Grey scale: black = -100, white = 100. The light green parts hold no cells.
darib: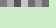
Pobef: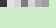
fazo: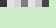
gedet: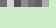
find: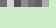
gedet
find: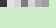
Pobef
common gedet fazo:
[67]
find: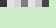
fazo

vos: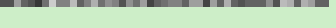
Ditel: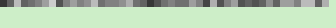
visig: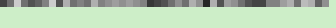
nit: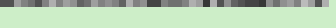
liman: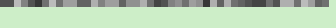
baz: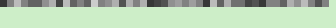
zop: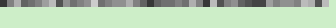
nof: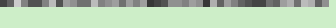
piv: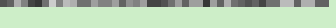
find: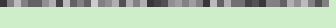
baz
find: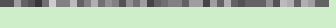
vos

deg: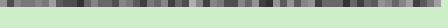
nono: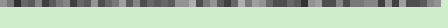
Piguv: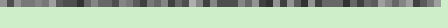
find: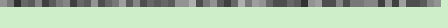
nono
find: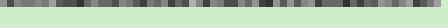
deg

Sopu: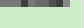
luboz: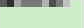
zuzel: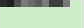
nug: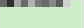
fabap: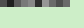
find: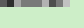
luboz
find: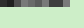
zuzel
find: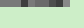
Sopu
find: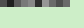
fabap

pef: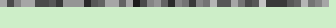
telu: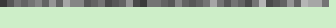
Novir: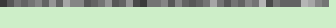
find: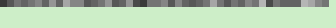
Novir
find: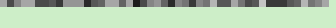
pef
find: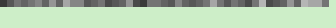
telu

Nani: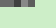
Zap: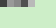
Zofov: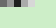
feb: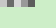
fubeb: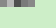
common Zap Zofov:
[20]
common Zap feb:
[20]
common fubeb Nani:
[7]
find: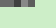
Nani
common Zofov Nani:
[-17]
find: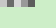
feb

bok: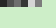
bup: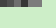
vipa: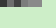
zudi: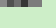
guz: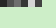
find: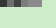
vipa
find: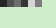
bok

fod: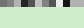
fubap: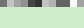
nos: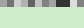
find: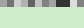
nos
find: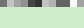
fubap
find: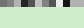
fod

